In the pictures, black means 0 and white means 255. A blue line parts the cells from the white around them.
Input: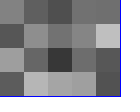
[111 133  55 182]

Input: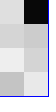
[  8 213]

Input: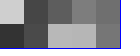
[111 182]

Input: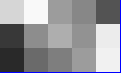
[ 83 146 126]

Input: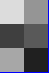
[149  63]

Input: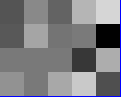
[214 122 121 121]
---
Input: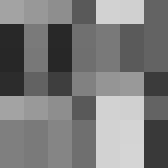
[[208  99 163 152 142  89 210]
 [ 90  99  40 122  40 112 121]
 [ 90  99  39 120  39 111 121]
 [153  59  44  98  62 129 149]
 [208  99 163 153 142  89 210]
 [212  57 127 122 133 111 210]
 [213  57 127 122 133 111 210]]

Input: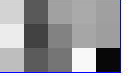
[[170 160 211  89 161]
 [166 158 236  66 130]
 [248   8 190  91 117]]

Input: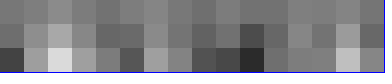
[[132 117 119 126 139 124 114 125 133 120 111 124 114 114 127 125]
 [155 104 110 142 168 135 103 106 138 116  98 113  76 103 134 115]
 [191 134  67 158 218 159 124  86 159 131  82  72  43 111 125 127]]

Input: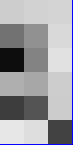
[[210 212 205]
 [145 217 114]
 [131 225  13]
 [167 205 175]
 [ 84 204  61]
 [222  66 231]]

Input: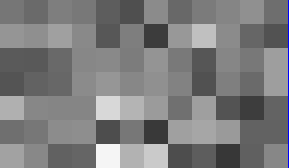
[[144 110 118 106 126 120  93  79 139 104 123 133]
 [102  82 149 143 160 137  87 126  60 152 192 139]
 [120 158  90  89 105 135 137 124 148 121  86 134]
 [106 158  84  98 103 139 150 135 144 130  81 127]
 [ 61  99 176 135 133 133 216 180 155 112 159  83]
 [ 98  98 111 119 140 142  77 119  57 160 166 154]
 [ 96 135 162 136  97 101 245 178 202  77  93  55]]

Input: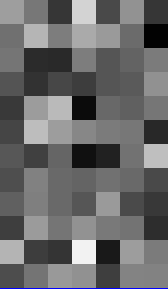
[[146  54 158 119  54 211  73]
 [107   2 112 181 125 170 154]
 [ 99 123 117  43  41 125  85]
 [ 90 145  84  50  71  61  85]
 [ 96 118  57 156 186  11 104]
 [119  40  69 189 157 135 123]
 [114 191  87  64 101  16  33]
 [105  73  78 129 105 100 113]
 [ 74  56  96 127 105  86 154]
 [115  45  62 155 117 146 121]
 [157 123 180  61  52 242  25]
 [131 130  77 116 153 145  62]]

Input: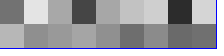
[[ 44 213 114 228 168  69 167 194 207]
 [106 112 183 143 153 165 144 110 139]]
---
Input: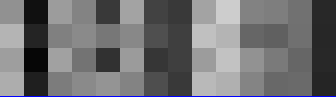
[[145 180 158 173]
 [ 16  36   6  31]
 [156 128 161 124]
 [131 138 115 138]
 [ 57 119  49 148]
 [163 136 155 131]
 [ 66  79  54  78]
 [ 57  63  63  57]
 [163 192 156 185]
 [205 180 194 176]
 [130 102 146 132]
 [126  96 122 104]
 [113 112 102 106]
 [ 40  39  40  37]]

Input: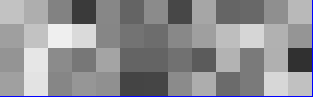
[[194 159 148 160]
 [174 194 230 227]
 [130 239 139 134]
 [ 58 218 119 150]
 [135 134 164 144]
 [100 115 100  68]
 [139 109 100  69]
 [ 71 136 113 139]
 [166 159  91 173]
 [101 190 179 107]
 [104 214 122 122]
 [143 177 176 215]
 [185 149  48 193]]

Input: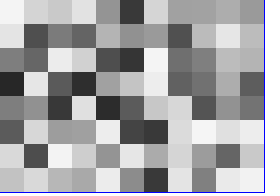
[[244 228 126  39 126  91 217 194]
 [212  79 102 230 145 215  77 217]
 [201 123 236  90  56 157 243 183]
 [226 100 209  46 224 160 206 169]
 [148 180  78 161  44 237 148 236]
 [ 57 145  53 196  91  68 230 140]
 [213 154 244 237 199  57 171  57]
 [161  80 111  97 215 219 213 228]
 [162 187 127 113  84 245 156 128]
 [173 230 188 173 146 224 101 234]
 [154 188 180  93 115 237 201 242]]

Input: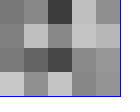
[[120 128 121 199]
 [136 191 101 145]
 [ 60 136  71 196]
 [191 197 138 135]
 [142 183 151 148]]

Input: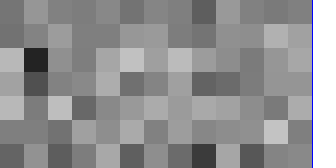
[[117 114 184 162 184 127 100]
 [150 131  35  80 124 127 146]
 [129 156 144 130 190 114  93]
 [125 127 126 137 104 160 125]
 [136 127 166 173 137 142 168]
 [115 151 193 112 153 170  95]
 [133 154 159 132 171 129 142]
 [127 125 187 160 155 157 107]
 [ 94 116 156  99 169 135  59]
 [153 144 141 107 162 141 166]
 [129 142 123 124 141 144  87]
 [122 177 150 149 122 195 132]
 [128 161 167 149 172 127 137]]

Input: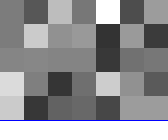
[[124 124 133 219 203]
 [ 87 203 135 127  55]
 [189 145 132  53  98]
 [119 153 132 111 104]
 [255  51  56 205  71]
 [ 77 154 113 145 156]
 [156  59 119  90 156]]

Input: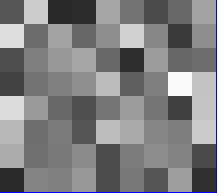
[[ 86 222  78  66 220 184 172  42]
 [204 108 127 115 154 110 112 132]
 [ 41 163 152 128 104 123 121 128]
 [ 44 103 166 143  79  85 139 152]
 [166 142 104 188 117 189  76  76]
 [115 209  46  95 156 170 124 120]
 [ 75 135 156 127 117 134 141  85]
 [104  58 103 250  64 126 131 158]
 [163 142 109 195 196 203  74  48]]

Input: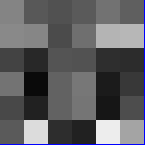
[[132 137  67 115  72  90]
 [ 88 134  40  10  33 220]
 [ 81  75  84  98  98  45]
 [ 90 111  82 119 117  33]
 [114 180  46  27  22 237]
 [ 95 183  44  56  77 164]]
